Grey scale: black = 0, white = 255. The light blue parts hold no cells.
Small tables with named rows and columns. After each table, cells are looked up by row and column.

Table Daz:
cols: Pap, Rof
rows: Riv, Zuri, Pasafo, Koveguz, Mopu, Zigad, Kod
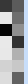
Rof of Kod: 97
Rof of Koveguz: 50
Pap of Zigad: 210
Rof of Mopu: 177
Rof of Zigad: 200
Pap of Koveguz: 233
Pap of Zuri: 231
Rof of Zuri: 110
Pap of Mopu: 232
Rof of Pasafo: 143
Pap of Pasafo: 5

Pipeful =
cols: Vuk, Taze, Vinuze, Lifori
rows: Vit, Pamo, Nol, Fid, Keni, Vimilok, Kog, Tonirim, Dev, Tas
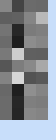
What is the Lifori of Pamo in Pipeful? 184
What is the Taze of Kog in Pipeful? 214
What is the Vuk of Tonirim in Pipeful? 104
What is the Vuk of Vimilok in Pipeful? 86
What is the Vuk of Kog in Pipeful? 131
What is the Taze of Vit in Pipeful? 68
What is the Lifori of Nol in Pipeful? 127
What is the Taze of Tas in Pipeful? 37
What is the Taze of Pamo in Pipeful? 97

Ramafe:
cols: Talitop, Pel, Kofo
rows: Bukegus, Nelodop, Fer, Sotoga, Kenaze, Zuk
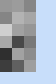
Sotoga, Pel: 72
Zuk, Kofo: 158
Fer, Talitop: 207
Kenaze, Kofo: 140
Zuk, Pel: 96
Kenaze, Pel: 162
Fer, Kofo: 150
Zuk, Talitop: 61
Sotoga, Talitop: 168

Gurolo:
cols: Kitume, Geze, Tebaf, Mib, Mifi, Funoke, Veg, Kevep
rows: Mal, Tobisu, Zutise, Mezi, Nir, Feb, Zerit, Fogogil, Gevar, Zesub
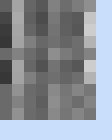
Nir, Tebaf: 108
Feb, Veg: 87
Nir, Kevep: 131
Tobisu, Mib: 76
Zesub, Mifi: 137
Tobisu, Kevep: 196
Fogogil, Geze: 146
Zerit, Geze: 163
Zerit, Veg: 110
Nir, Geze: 130
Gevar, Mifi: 142
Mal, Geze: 164
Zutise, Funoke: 96
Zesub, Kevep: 118
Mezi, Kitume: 55

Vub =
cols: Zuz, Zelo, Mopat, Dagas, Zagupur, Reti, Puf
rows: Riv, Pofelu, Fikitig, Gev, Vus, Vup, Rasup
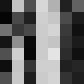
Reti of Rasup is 51
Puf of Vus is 16
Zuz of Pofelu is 5
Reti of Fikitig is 58
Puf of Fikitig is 16
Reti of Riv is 33
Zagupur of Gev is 196
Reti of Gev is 51
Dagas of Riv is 215
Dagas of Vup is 207
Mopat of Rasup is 29
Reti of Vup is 32
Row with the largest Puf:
Riv

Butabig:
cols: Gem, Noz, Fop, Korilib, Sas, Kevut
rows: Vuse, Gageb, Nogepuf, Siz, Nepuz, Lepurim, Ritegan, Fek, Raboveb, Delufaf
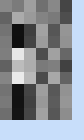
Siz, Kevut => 146
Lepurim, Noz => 188
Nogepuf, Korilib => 162
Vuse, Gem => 137
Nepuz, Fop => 175
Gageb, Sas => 122
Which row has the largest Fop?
Ritegan

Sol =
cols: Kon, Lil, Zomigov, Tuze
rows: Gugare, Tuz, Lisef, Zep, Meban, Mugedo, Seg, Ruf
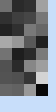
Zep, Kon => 169
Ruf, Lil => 98
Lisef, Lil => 48
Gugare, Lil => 42
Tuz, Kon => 49
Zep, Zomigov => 89
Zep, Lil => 151
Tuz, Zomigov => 70
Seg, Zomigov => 53
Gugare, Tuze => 161

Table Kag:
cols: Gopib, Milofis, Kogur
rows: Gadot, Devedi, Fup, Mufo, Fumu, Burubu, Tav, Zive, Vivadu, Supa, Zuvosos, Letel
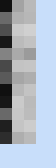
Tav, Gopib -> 90
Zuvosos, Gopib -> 31
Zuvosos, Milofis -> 196
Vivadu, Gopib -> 23
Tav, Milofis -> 166
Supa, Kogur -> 188
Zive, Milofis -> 183
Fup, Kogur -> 208
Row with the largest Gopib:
Fumu

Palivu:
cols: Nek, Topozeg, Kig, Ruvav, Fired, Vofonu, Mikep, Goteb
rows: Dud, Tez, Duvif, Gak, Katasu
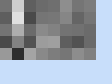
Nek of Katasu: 153
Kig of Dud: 95
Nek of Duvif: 116
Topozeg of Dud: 206
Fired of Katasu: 125
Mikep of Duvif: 113

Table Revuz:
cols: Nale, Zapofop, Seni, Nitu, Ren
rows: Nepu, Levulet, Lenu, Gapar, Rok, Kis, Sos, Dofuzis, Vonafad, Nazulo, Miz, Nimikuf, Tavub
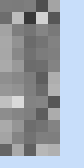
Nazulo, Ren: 172
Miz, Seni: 109
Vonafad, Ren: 86
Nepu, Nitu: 79
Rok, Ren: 127
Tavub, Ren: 176
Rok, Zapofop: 136
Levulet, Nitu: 210
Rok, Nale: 167
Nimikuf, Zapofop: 132
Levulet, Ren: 86
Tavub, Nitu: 183
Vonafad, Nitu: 133
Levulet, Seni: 56
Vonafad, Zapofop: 218
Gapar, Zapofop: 146
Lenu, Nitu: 133
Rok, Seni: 113
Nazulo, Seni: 127

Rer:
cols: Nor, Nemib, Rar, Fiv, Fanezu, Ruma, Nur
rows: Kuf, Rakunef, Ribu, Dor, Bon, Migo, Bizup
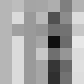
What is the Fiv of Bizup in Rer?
166
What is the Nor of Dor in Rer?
182
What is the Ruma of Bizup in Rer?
114
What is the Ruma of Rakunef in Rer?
140
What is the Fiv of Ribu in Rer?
149
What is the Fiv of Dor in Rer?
166
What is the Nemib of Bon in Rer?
219
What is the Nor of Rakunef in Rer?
182
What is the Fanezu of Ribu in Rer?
111
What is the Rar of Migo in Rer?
154
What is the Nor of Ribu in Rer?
182
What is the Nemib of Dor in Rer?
219
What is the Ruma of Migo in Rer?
104
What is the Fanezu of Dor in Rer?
16
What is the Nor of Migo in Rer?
182
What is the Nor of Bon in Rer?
182
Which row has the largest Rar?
Kuf

